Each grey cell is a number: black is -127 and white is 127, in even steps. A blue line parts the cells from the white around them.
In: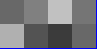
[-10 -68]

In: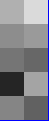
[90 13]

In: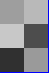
[57 72]

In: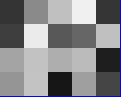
[-74 -25  46  67]

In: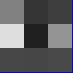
[-65 -95 -56]

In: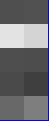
[-46  99]
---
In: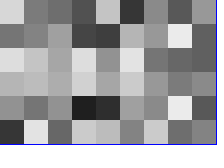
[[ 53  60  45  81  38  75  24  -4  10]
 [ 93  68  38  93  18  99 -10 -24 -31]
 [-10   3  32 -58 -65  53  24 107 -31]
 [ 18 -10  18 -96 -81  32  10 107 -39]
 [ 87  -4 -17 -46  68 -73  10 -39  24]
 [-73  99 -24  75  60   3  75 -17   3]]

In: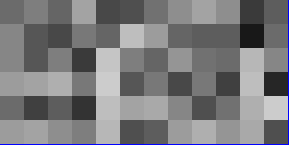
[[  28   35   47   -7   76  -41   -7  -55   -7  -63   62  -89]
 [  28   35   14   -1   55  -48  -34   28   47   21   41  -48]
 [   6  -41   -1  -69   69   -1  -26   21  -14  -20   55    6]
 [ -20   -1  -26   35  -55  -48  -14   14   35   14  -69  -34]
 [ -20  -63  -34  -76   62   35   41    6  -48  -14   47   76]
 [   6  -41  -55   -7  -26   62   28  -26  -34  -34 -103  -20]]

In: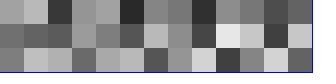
[[ -1  63  49 -21  41  57 -42  21  83 -63   5  83 -28]
 [-15 -28 -36  27  -1 -42  57  13 -57 103  71 -63  71]
 [ 34  57 -71  21  34 -86   5  -8 -79  13  -8 -50 -28]]

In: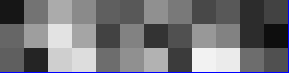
[[ -25   30   99   37  -61    2  -76  -47   24    2  -83 -113]
 [ -32  -91   79   93  -18   16   50  -68  114  107  -18  -47]
 [-105  -12   43   10  -32  -39   16   -6  -55  -39  -83  -61]]

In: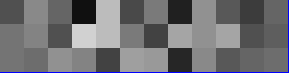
[[ -11  -18   17    3  -61   31   25  -89    9  -39  -26  -18]
 [ -47    9  -26 -111   60  -54   -5  -95   17  -39  -67  -26]
 [ -11    3  -47   81   60   -5  -61   37   17   37  -47  -33]]

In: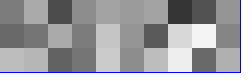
[[-22 -10  42  -3  69  21 -37  88 116   5]
 [ 61  54 -29 -10  75  13  61 110 -22  48]
 [ -3  42 -51  13  35  27  35 -74 -45  21]]
